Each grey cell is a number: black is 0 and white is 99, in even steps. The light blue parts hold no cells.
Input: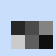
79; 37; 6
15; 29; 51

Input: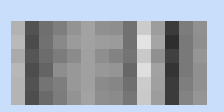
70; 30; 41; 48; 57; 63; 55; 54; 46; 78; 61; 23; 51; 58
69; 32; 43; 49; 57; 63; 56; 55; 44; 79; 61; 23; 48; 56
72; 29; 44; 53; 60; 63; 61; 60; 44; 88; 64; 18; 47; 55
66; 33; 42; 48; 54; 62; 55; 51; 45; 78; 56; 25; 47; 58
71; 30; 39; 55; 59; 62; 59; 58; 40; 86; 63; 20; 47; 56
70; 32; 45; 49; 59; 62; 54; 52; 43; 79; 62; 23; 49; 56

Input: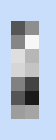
61; 64
33; 55
52; 96
86; 71
83; 76
50; 26
33; 10

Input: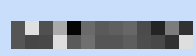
33; 27; 28; 86; 35; 43; 33; 33; 36; 30; 28; 19; 86
33; 87; 31; 66; 2; 41; 35; 37; 40; 29; 14; 48; 19

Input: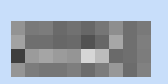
58; 48; 46; 46; 49; 42; 48; 59; 42; 50
57; 47; 48; 41; 44; 40; 46; 55; 43; 47
63; 43; 43; 40; 41; 32; 40; 65; 43; 49
24; 60; 64; 60; 58; 83; 73; 41; 43; 48

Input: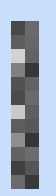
41; 22
28; 41
36; 40
82; 38
50; 21
32; 38
29; 41
78; 37
36; 34
55; 21
38; 42
25; 33

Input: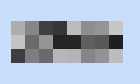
24; 49; 41; 71; 70; 52; 57; 73
67; 52; 25; 21; 73; 55; 58; 77
76; 41; 58; 14; 14; 37; 34; 12
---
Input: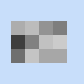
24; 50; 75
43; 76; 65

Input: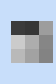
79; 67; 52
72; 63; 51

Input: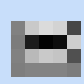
48; 11; 1
50; 72; 78

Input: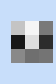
9; 86; 17
53; 43; 45

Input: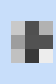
61; 32; 32
75; 22; 92

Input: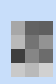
72; 45; 57
24; 52; 42
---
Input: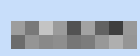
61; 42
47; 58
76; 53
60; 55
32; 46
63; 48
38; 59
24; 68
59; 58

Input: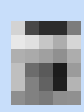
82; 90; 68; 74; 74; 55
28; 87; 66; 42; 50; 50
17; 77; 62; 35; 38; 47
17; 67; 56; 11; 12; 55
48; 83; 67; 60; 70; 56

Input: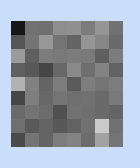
9; 33; 60; 37; 69; 27; 41; 43; 29
44; 45; 37; 34; 50; 49; 45; 35; 45
43; 59; 48; 27; 39; 40; 42; 39; 39
55; 45; 47; 40; 48; 45; 31; 34; 48
56; 39; 48; 53; 35; 43; 44; 38; 51
48; 58; 47; 43; 49; 44; 43; 44; 42
58; 52; 37; 51; 45; 41; 41; 79; 63
44; 41; 48; 38; 48; 47; 39; 44; 45

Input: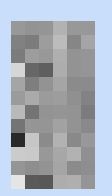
59; 50; 48; 83; 64; 60; 72; 45; 16; 79; 58; 89
57; 48; 61; 40; 49; 66; 45; 58; 77; 78; 55; 35
58; 61; 59; 37; 57; 60; 57; 58; 54; 59; 57; 34
69; 73; 68; 67; 64; 61; 58; 63; 69; 65; 64; 67
59; 52; 57; 57; 54; 56; 57; 57; 53; 69; 54; 68
59; 64; 58; 58; 54; 51; 48; 53; 59; 56; 55; 58

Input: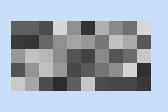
37; 23; 59; 32; 78
37; 21; 75; 57; 65
30; 40; 71; 74; 30
83; 56; 54; 59; 17
56; 64; 33; 28; 36
20; 59; 26; 35; 77
68; 46; 53; 45; 29
53; 75; 33; 55; 27
44; 66; 42; 82; 27
83; 34; 77; 19; 22

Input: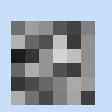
43; 69; 11; 40; 21; 67
61; 40; 21; 67; 29; 44
55; 31; 57; 57; 40; 28
33; 75; 82; 31; 50; 49
26; 22; 74; 24; 66; 64
50; 56; 55; 56; 60; 25
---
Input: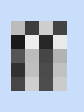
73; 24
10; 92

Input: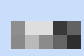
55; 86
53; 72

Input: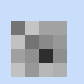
45; 76
75; 45

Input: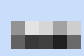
57; 88
38; 22

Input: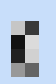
77; 22
7; 85

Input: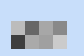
73; 40
24; 66

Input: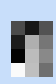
29; 9
11; 68

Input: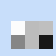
98; 73
52; 73

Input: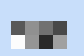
34; 56
98; 58
